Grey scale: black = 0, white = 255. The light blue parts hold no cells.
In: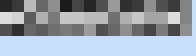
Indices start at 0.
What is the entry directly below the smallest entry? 198
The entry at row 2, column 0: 80
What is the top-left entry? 38
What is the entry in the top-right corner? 131
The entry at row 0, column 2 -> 187
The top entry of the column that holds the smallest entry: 27
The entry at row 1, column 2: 92
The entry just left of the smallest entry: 143
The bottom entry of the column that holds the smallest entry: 122
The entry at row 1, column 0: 220
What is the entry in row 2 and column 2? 103
